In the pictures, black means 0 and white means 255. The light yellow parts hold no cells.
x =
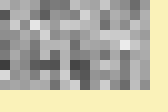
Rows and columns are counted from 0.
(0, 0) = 186
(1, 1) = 178
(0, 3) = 161
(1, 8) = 210
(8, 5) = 114
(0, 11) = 154
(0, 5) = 123
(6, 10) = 198
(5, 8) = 133
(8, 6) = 184
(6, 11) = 183
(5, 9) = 152
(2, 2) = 141
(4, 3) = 122
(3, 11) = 202
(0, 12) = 140
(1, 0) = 85
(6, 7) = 69
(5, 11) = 169
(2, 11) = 169
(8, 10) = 205
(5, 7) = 127
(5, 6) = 179
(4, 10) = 161
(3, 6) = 158
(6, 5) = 82
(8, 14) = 142
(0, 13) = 108
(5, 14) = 171
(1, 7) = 130
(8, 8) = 95
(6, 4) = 85
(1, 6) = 142
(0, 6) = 118
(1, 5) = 149
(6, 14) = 162
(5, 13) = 165
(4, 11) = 186
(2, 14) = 173

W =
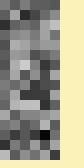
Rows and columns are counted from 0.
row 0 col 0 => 123
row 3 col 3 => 122
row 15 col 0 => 185
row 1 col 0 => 93
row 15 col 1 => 91
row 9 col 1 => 166
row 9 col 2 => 58
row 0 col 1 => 92
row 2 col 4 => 163
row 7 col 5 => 165
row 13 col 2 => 87
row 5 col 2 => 147
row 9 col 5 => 162
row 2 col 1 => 98
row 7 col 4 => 74
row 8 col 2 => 133
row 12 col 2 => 87
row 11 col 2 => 133
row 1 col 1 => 165
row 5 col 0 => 92
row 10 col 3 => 191
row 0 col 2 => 124
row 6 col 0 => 82
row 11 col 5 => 164
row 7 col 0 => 106
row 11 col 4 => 146
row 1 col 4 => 106
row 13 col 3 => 57
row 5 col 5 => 122
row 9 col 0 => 112

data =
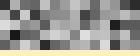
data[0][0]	48
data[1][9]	101
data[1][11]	159
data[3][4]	184
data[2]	[219, 196, 140, 153, 91, 178, 165, 175, 102, 152, 188, 30, 89, 91]
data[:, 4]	[193, 128, 91, 184, 43]
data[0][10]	173
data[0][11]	149
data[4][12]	160
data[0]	[48, 176, 109, 101, 193, 129, 157, 196, 169, 105, 173, 149, 78, 44]
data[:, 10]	[173, 154, 188, 193, 217]
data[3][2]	97
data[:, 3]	[101, 58, 153, 105, 164]
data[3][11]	141
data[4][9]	133
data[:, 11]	[149, 159, 30, 141, 63]
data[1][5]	140
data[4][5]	101
